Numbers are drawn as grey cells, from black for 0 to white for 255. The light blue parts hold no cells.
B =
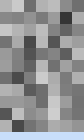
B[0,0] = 181
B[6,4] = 172
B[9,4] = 206
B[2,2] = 161
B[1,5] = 53
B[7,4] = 178
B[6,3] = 203
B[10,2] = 115
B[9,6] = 116
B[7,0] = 179
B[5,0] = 157
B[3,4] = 85
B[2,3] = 189
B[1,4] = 155
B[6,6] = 176
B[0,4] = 188
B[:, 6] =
[111, 172, 133, 158, 187, 130, 176, 117, 114, 116, 148]
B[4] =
[154, 129, 83, 119, 132, 94, 187]
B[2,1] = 180
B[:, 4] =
[188, 155, 131, 85, 132, 113, 172, 178, 200, 206, 172]
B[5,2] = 98

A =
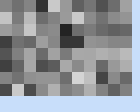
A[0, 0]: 134
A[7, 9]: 97
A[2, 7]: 123
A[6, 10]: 105
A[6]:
[132, 114, 144, 148, 148, 110, 212, 191, 69, 138, 105]
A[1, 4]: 130
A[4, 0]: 84
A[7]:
[74, 201, 76, 138, 176, 127, 141, 175, 130, 97, 128]
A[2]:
[156, 140, 198, 133, 139, 35, 110, 123, 106, 97, 103]
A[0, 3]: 50
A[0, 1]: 112
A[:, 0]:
[134, 195, 156, 63, 84, 64, 132, 74]
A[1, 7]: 139
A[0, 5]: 153
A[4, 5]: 122
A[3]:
[63, 113, 104, 158, 135, 54, 54, 147, 143, 134, 134]
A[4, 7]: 167
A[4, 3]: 107
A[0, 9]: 109
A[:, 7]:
[117, 139, 123, 147, 167, 169, 191, 175]
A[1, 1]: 123
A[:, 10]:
[161, 148, 103, 134, 186, 174, 105, 128]
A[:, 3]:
[50, 109, 133, 158, 107, 78, 148, 138]

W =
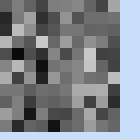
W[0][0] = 95
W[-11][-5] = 128
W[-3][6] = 159
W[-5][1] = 65
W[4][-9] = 10
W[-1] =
[123, 42, 100, 92, 19, 96, 108, 156, 117, 102]
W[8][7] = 65
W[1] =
[39, 122, 161, 49, 78, 147, 83, 110, 110, 114]
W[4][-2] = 65
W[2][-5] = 118
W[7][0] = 119
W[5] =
[133, 184, 115, 16, 115, 124, 134, 196, 101, 66]
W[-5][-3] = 113
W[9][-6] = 72
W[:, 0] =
[95, 39, 46, 182, 77, 133, 172, 119, 97, 157, 123]
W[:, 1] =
[126, 122, 187, 111, 10, 184, 65, 119, 128, 127, 42]
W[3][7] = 145
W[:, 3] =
[68, 49, 70, 201, 48, 16, 34, 110, 102, 126, 92]
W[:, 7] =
[100, 110, 100, 145, 199, 196, 113, 171, 65, 169, 156]
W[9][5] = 70
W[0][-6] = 126
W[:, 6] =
[135, 83, 118, 106, 118, 134, 135, 170, 159, 107, 108]
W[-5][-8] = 146
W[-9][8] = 102

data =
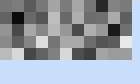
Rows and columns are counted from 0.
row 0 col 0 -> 118
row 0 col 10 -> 122
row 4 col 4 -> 128
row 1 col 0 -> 99
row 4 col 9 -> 155
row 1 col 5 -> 105
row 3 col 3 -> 220
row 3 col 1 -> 95
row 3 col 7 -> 108
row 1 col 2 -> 105
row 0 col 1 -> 124
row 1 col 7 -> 109
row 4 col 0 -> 186
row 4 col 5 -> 216
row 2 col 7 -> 175
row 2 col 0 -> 148
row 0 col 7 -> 118
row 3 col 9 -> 92
